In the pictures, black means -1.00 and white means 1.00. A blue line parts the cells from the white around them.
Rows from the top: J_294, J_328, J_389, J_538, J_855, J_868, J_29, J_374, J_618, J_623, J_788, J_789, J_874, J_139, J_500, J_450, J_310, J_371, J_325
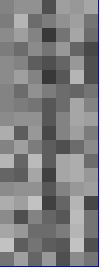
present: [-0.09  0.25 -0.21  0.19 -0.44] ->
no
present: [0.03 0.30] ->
yes

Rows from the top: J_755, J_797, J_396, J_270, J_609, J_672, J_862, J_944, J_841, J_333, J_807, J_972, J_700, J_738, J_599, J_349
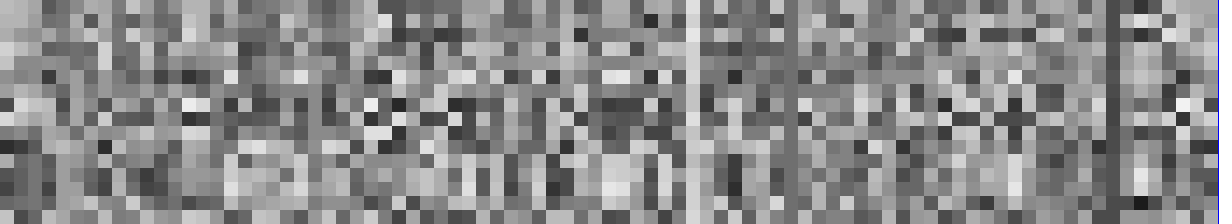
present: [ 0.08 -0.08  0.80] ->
no
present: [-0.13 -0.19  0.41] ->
yes
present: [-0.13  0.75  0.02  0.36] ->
no
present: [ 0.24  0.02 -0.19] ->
yes
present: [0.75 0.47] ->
yes
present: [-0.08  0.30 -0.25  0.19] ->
no

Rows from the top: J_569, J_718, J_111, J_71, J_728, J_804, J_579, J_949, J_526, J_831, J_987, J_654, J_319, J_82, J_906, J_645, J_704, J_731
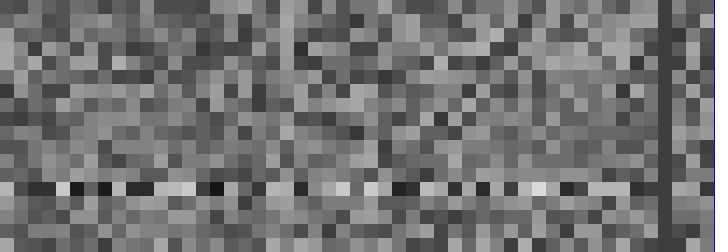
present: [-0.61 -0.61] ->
yes
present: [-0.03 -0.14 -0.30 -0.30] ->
no
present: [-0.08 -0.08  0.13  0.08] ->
no
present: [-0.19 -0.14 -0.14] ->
yes
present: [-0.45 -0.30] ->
yes
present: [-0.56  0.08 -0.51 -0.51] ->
yes
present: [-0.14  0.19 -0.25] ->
yes

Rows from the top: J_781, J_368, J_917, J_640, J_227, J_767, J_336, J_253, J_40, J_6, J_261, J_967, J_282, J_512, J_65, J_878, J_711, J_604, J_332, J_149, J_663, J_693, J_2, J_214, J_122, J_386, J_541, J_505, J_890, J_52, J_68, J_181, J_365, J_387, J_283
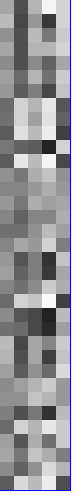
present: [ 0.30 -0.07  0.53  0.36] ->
yes
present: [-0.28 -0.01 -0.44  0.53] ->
yes
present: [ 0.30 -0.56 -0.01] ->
no
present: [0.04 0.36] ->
yes

